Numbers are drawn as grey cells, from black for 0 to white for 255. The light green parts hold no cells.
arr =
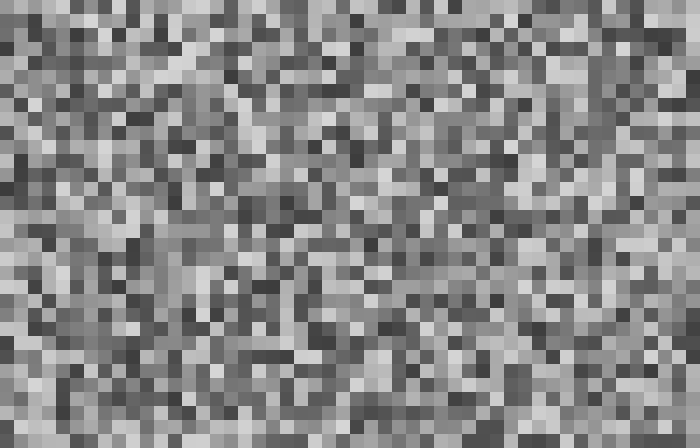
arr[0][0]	151
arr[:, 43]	[200, 142, 71, 106, 115, 125, 144, 92, 107, 104, 121, 184, 182, 212, 180, 87, 146, 130, 152, 177, 211, 199, 152, 104, 176, 144, 149, 99, 150, 139, 188, 126]
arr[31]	[91, 141, 171, 182, 183, 83, 105, 189, 145, 207, 136, 198, 95, 206, 207, 160, 141, 192, 128, 100, 95, 91, 205, 158, 104, 156, 165, 139, 116, 144, 95, 177, 169, 79, 79, 86, 184, 78, 73, 86, 202, 95, 167, 126, 160, 91, 83, 82, 83, 145]
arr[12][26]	164
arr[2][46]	64
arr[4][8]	119
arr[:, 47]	[171, 180, 67, 60, 194, 168, 206, 76, 210, 150, 110, 186, 81, 175, 147, 179, 160, 115, 198, 196, 120, 164, 148, 127, 194, 137, 171, 153, 178, 145, 205, 82]
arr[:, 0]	[151, 108, 111, 62, 161, 173, 92, 167, 182, 81, 145, 188, 149, 60, 105, 189, 196, 153, 203, 167, 204, 109, 128, 194, 68, 80, 160, 132, 134, 182, 83, 91]
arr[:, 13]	[201, 155, 114, 212, 210, 169, 124, 118, 110, 134, 65, 140, 154, 185, 189, 103, 150, 94, 101, 172, 173, 106, 64, 83, 122, 190, 149, 145, 205, 73, 117, 206]
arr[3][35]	79
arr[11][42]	114
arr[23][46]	194
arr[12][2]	97
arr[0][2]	153
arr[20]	[204, 198, 67, 178, 204, 86, 165, 84, 61, 150, 166, 125, 158, 173, 212, 115, 206, 114, 63, 61, 177, 146, 69, 191, 184, 199, 80, 93, 158, 158, 145, 175, 134, 123, 176, 143, 152, 211, 131, 205, 198, 162, 132, 211, 141, 96, 93, 120, 152, 115]
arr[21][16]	111
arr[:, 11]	[144, 81, 63, 92, 135, 210, 101, 81, 169, 170, 136, 118, 79, 122, 127, 200, 170, 140, 131, 126, 125, 139, 163, 83, 136, 152, 124, 171, 98, 193, 161, 198]
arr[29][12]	95
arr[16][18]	195
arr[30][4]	103
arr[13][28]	189
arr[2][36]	94
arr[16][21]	202
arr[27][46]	183
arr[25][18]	76
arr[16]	[196, 124, 76, 78, 123, 124, 170, 178, 199, 205, 86, 170, 152, 150, 150, 123, 210, 94, 195, 72, 67, 202, 188, 120, 189, 107, 101, 83, 120, 73, 195, 110, 204, 74, 103, 173, 83, 69, 125, 158, 142, 204, 113, 146, 151, 156, 189, 160, 145, 158]
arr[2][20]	166
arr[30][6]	170
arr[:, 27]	[91, 159, 157, 184, 166, 128, 205, 126, 97, 89, 82, 166, 213, 200, 151, 184, 83, 169, 125, 209, 93, 150, 120, 62, 142, 208, 186, 196, 122, 83, 97, 139]
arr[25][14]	187
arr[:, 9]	[85, 76, 191, 161, 190, 150, 90, 148, 63, 143, 176, 142, 169, 115, 196, 210, 205, 64, 65, 91, 150, 68, 97, 209, 77, 62, 71, 132, 101, 97, 191, 207]
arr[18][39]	169
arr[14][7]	119
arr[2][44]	87
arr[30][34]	80
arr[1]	[108, 112, 66, 162, 145, 180, 214, 152, 162, 76, 202, 81, 204, 155, 154, 81, 93, 161, 96, 200, 126, 108, 181, 145, 149, 62, 163, 159, 168, 164, 113, 161, 165, 169, 177, 94, 213, 63, 150, 149, 136, 199, 94, 142, 151, 71, 208, 180, 176, 202]
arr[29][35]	105
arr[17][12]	135

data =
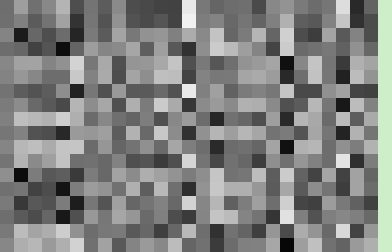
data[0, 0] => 110
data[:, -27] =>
[110, 111, 132, 109, 135, 131, 115, 123, 128, 118, 133, 116, 143, 112, 122, 110, 121, 135]
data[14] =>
[122, 56, 88, 82, 124, 29, 119, 84, 160, 102, 116, 130, 104, 210, 134, 182, 96, 125, 159, 110, 207, 69, 64, 156, 121, 97, 65]
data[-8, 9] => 115
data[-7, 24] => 228
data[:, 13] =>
[233, 241, 172, 49, 80, 66, 234, 55, 155, 49, 126, 213, 124, 46, 210, 59, 185, 101]
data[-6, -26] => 12
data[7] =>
[123, 140, 105, 89, 73, 181, 141, 167, 80, 175, 123, 203, 170, 55, 139, 154, 138, 177, 174, 138, 80, 91, 183, 118, 24, 188, 130]
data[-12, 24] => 161
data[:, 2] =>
[112, 91, 103, 66, 163, 135, 83, 105, 183, 82, 190, 138, 124, 66, 88, 76, 164, 183]
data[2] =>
[132, 27, 103, 78, 108, 37, 122, 91, 164, 120, 146, 150, 128, 172, 137, 195, 102, 123, 181, 101, 208, 77, 61, 164, 89, 131, 77]
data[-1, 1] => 174
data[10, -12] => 42
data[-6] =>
[143, 12, 124, 88, 94, 58, 124, 104, 163, 139, 174, 161, 147, 124, 142, 197, 114, 118, 189, 93, 203, 99, 67, 165, 66, 162, 101]
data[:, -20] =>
[92, 83, 91, 133, 169, 170, 80, 167, 136, 159, 150, 104, 104, 147, 84, 119, 120, 162]
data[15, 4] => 24
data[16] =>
[121, 188, 164, 173, 205, 145, 109, 120, 122, 89, 103, 63, 103, 185, 110, 49, 114, 100, 63, 150, 75, 172, 148, 105, 217, 66, 151]
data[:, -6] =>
[122, 94, 77, 106, 135, 110, 73, 91, 181, 84, 177, 150, 99, 90, 69, 127, 172, 158]
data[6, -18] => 89
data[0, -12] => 101
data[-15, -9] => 132
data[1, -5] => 88
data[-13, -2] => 188
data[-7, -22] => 111
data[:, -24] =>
[136, 115, 78, 84, 132, 109, 93, 89, 177, 78, 171, 160, 88, 77, 82, 102, 173, 154]
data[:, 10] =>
[73, 74, 146, 94, 151, 142, 90, 123, 126, 105, 144, 84, 174, 94, 116, 106, 103, 154]

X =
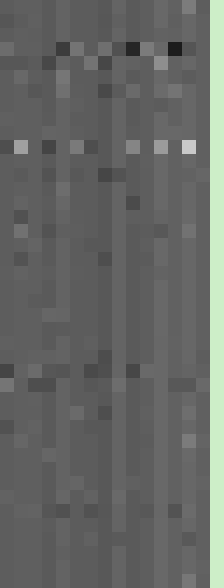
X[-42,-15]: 92
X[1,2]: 96
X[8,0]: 96
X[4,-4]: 142
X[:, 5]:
[92, 92, 92, 116, 92, 92, 93, 95, 92, 94, 122, 92, 88, 92, 92, 93, 94, 92, 92, 93, 92, 92, 92, 92, 92, 92, 92, 92, 92, 106, 92, 92, 92, 92, 101, 92, 92, 92, 92, 92, 92, 92]
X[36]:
[93, 98, 99, 86, 81, 92, 82, 87, 100, 90, 88, 103, 83, 107, 96]
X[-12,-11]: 99
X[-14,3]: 90
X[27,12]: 88
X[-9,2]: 95
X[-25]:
[93, 95, 100, 90, 99, 92, 88, 88, 100, 90, 94, 104, 97, 103, 96]
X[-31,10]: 95
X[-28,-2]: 103
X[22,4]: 101
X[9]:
[93, 95, 95, 100, 99, 94, 92, 88, 100, 92, 94, 104, 104, 103, 96]
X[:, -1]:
[93, 96, 96, 96, 96, 96, 96, 96, 96, 96, 96, 96, 102, 96, 96, 96, 96, 96, 96, 96, 96, 96, 96, 96, 96, 93, 96, 105, 96, 96, 96, 100, 96, 96, 99, 96, 96, 96, 96, 96, 98, 96]
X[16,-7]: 100
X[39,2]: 95
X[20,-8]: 88
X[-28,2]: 95
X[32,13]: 105
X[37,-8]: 88
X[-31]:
[93, 95, 95, 90, 99, 92, 92, 88, 100, 90, 95, 104, 97, 103, 96]
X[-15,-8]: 90
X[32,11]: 104
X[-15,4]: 99
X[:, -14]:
[95, 92, 95, 95, 87, 104, 95, 95, 95, 95, 160, 95, 90, 95, 99, 81, 113, 95, 83, 98, 95, 95, 95, 95, 95, 95, 98, 95, 95, 95, 95, 102, 95, 95, 95, 95, 98, 95, 95, 95, 95, 95]
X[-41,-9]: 92
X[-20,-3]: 97
